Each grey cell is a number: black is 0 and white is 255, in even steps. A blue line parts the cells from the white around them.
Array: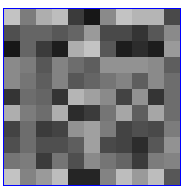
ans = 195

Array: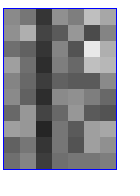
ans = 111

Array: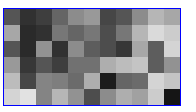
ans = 212

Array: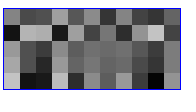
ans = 195

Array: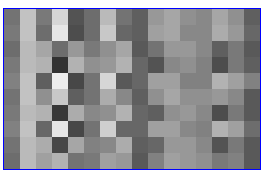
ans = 109

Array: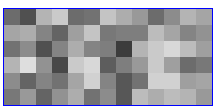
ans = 120

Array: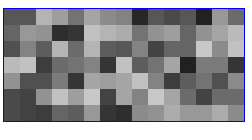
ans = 74

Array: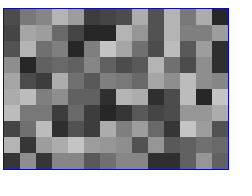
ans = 54
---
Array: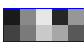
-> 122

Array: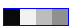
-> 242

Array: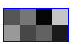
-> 71

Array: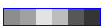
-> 161

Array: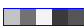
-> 114

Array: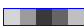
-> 155

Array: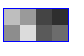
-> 220

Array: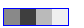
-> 62

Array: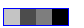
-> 76
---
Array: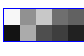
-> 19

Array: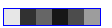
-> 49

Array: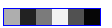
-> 34

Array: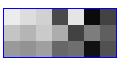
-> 160

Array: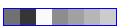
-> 250

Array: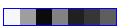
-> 11

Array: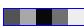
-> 83

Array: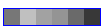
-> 192

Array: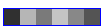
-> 182

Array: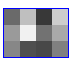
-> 169
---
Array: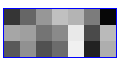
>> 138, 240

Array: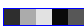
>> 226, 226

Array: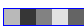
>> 130, 226

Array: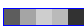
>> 206, 206

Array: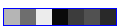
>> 10, 236

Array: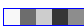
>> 205, 248

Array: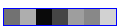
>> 69, 210

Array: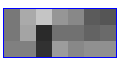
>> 113, 197

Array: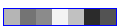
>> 243, 243

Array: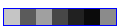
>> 71, 197
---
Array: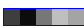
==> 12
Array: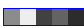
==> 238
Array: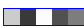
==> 57
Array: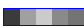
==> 160
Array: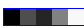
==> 78
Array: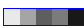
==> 165
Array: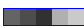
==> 77
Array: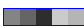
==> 101
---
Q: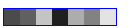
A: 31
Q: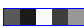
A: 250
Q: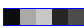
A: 199
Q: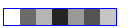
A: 37
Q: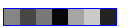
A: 8
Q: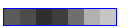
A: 62
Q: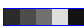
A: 113
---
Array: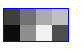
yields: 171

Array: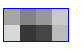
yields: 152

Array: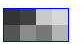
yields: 202

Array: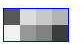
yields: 200

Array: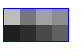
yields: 161

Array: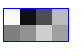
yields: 78
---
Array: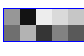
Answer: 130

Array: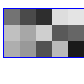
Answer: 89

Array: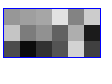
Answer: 174

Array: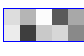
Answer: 215

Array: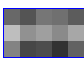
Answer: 138

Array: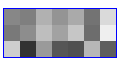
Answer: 109

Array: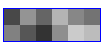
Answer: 203
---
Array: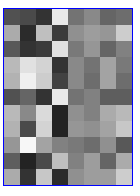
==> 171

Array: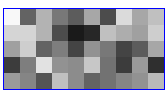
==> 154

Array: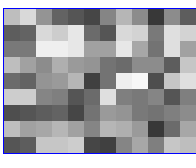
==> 85

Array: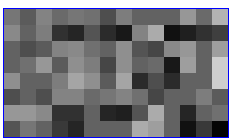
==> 84

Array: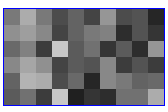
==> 91

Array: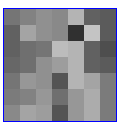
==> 137

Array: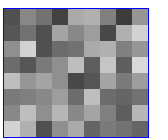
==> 210
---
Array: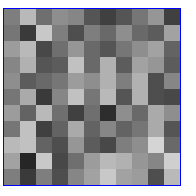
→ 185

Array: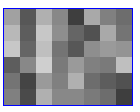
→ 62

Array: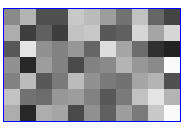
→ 250

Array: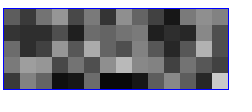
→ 201

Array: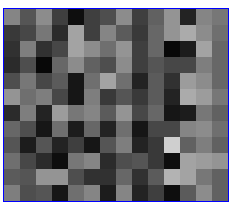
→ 97
